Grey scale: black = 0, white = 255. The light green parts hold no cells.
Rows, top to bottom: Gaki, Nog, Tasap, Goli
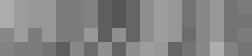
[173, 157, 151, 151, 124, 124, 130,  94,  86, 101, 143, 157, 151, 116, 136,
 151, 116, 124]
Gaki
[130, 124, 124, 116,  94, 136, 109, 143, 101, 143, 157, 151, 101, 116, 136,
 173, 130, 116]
Goli
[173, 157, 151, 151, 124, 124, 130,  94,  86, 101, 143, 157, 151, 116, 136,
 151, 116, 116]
Nog

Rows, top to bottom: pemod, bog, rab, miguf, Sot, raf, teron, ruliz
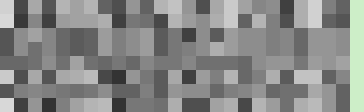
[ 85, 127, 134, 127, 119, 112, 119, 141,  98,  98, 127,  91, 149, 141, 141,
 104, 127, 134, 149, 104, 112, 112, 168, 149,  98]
teron
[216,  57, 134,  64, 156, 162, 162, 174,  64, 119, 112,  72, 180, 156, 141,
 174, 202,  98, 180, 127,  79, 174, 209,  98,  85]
bog
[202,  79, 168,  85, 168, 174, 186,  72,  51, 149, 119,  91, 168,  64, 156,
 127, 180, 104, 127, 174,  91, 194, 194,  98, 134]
raf
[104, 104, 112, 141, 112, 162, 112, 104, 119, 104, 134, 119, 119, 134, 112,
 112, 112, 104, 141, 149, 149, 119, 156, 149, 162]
Sot
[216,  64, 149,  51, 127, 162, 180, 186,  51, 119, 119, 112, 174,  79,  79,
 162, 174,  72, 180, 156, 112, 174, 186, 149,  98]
ruliz

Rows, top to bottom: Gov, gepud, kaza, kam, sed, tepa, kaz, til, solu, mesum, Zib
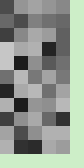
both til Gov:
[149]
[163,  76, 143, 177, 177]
mesum
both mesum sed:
[143]
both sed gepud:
[112]
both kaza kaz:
[169]
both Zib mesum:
[177]
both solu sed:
[143]

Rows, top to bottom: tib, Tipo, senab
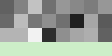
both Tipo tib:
[112]
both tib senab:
[97]
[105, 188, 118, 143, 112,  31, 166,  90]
Tipo
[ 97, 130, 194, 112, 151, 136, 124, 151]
tib
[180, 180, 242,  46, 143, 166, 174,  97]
senab

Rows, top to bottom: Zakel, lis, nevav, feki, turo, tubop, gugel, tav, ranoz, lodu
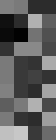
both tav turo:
[122]
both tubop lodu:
[57]
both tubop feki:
[51]
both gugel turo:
[57]
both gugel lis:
[44]

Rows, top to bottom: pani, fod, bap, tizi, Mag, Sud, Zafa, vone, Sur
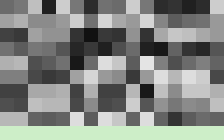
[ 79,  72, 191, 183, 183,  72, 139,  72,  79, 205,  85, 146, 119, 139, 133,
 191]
vone
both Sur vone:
[183]

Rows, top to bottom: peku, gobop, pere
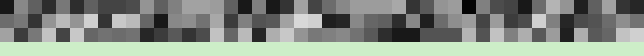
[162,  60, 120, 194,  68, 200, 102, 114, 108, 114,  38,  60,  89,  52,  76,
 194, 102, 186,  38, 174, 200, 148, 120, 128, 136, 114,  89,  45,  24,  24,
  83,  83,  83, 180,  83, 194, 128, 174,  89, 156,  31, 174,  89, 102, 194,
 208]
pere
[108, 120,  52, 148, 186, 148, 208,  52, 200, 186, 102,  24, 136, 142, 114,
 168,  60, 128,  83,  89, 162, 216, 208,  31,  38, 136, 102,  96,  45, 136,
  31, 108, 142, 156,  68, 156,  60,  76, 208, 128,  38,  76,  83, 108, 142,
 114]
gobop

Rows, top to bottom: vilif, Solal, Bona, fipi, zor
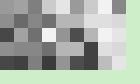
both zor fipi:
[65]
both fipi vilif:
[135]
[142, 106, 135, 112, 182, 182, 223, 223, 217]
Solal
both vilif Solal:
[135]
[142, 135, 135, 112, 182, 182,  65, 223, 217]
fipi

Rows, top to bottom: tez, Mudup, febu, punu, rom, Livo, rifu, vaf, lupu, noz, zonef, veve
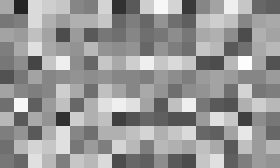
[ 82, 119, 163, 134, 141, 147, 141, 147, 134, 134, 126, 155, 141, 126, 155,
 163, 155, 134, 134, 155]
Livo
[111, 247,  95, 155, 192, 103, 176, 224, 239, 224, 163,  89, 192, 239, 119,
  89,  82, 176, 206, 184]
vaf
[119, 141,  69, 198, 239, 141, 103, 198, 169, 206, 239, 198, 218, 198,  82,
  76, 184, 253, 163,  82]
rom
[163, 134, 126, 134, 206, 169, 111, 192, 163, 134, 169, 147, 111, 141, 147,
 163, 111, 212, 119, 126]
rifu
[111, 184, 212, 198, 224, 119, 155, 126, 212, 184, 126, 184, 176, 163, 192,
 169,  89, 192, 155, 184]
zonef

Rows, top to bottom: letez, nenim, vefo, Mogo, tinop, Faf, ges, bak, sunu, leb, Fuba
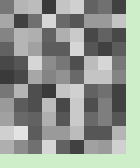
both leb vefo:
[181]
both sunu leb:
[86]
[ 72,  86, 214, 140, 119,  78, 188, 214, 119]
tinop
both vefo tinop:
[72]

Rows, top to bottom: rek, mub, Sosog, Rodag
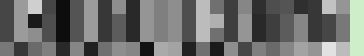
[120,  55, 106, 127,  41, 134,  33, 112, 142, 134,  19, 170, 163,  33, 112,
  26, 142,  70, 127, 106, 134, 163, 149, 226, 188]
Rodag
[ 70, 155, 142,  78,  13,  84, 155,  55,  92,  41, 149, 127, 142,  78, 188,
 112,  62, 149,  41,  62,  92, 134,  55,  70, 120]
Sosog
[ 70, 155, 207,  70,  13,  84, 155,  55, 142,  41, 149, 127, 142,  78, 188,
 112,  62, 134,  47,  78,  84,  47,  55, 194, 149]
rek

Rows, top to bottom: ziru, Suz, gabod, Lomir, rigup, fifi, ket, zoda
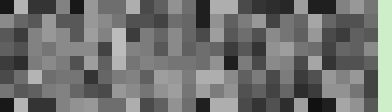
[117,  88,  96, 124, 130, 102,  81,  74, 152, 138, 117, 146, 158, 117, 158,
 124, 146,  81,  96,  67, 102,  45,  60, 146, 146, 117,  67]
ket
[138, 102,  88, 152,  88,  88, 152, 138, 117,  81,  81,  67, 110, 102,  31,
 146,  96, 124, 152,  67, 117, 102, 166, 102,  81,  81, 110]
Suz
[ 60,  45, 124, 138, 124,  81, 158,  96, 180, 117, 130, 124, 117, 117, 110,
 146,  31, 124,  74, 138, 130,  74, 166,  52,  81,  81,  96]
rigup
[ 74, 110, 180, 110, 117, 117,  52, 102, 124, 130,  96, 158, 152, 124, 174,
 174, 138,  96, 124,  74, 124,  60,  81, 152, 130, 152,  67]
fifi
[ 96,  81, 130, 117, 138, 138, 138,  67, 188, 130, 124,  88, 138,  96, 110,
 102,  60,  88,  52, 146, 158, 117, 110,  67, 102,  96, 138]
Lomir

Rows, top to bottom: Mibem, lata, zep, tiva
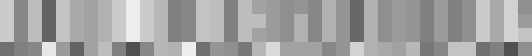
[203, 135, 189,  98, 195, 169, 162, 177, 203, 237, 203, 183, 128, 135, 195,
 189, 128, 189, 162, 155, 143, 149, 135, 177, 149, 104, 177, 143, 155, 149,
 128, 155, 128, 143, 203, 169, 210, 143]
Mibem
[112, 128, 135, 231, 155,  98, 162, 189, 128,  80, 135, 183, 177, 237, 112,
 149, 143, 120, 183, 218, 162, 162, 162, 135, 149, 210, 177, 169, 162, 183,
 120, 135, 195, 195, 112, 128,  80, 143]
tiva

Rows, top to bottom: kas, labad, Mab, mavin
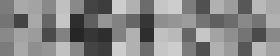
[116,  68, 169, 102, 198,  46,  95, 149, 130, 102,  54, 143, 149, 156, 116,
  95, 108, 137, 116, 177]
labad
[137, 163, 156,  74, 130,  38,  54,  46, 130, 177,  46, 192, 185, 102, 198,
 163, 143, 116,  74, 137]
Mab

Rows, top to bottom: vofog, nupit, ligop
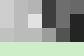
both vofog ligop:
[187]
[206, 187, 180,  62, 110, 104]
vofog
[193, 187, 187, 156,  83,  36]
ligop

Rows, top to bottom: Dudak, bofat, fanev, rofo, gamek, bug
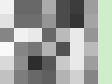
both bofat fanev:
[149]
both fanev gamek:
[233]
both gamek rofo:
[233]
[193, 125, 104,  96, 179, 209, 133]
bug
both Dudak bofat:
[75]

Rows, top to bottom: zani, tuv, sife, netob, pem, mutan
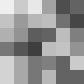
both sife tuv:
[189]
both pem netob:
[119]
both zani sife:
[99]

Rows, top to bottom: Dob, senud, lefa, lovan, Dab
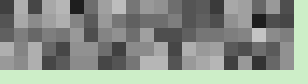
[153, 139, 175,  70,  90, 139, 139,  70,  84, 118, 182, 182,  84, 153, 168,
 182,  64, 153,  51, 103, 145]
Dab
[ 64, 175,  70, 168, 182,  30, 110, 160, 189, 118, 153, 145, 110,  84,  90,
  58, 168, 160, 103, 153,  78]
Dob
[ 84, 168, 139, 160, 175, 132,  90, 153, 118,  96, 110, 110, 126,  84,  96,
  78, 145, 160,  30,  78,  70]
senud

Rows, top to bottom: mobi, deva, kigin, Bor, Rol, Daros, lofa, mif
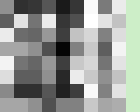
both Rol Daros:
[200]
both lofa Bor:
[129]
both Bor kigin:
[129]

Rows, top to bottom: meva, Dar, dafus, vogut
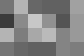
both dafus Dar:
[153]
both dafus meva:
[180]
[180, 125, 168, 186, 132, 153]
dafus
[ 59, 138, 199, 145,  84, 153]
Dar
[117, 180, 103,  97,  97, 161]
meva

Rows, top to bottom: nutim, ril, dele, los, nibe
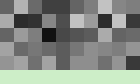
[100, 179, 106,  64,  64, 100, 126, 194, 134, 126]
nutim
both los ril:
[134]
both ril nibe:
[57]
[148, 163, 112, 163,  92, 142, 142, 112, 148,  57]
nibe
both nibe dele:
[92]

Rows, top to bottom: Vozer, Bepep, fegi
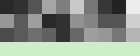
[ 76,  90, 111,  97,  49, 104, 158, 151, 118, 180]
fegi
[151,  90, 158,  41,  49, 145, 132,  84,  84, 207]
Bepep

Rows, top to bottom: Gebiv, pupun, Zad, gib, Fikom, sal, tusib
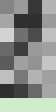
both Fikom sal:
[160]
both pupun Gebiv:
[154]
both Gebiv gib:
[154]
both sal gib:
[160]
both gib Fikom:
[160]
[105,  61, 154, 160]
gib
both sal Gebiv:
[179]

